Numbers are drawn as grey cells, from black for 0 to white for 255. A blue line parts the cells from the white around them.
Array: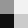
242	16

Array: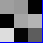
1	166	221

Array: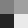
160	37

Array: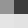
60	229

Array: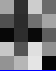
107	112	45	199

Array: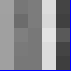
68	216	120	122	160

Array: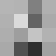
176	99	158	169

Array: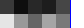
70	165

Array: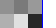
153	224
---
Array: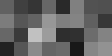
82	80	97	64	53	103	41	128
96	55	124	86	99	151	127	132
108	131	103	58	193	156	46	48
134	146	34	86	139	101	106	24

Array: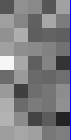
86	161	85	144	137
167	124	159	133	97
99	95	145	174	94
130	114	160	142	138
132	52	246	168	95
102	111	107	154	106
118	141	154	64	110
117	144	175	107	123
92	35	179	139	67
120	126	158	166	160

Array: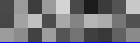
83	200	73	155	61	155	212	73	27	59
118	81	71	163	193	77	168	132	181	172
98	138	156	140	66	158	85	115	63	56

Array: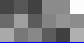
139	252	69	87	65	139
147	140	106	159	91	132
64	176	169	120	136	92

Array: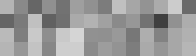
204	106	180	137	102	144	114	159	145	124	192	166	147	171
145	173	101	122	192	97	112	170	178	161	138	151	114	63
167	177	186	126	201	142	201	213	145	144	153	119	174	130
167	182	181	151	195	135	206	206	139	157	147	125	170	150

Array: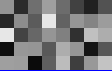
32	82	148	43	111	159	108	65
132	156	39	141	91	230	98	150
192	173	231	67	103	149	128	48
21	87	14	151	149	89	173	150
152	195	159	157	11	95	188	62

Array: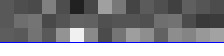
85	76	88	78	74	128	77	33	71	160	120	68	91	79	64	95
57	59	88	110	116	73	84	99	97	80	84	84	80	111	114	75
152	162	93	89	115	89	147	241	138	75	117	158	142	98	141	132

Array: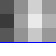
209	151	83	144
234	177	58	161
200	152	87	147
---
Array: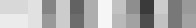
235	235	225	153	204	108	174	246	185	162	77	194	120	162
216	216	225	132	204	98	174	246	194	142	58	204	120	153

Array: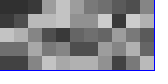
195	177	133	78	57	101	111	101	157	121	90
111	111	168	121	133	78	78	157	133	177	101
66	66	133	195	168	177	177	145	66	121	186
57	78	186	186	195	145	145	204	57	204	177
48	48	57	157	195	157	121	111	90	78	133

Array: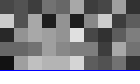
204	82	168	30	147	30	136	204	61	93
103	103	114	159	136	126	126	61	168	114
71	82	61	114	103	168	61	71	159	49
40	147	168	159	147	224	71	49	93	126
18	159	192	180	180	213	93	82	114	49

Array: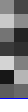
212	128
201	140
140	69
116	35
93	105
58	47
23	181

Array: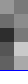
151	121
109	140
97	169
85	201
45	121

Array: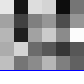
231	22	221	212	13	117
191	117	139	182	127	97
182	31	162	203	139	252
172	212	107	87	54	87
162	65	127	150	77	150
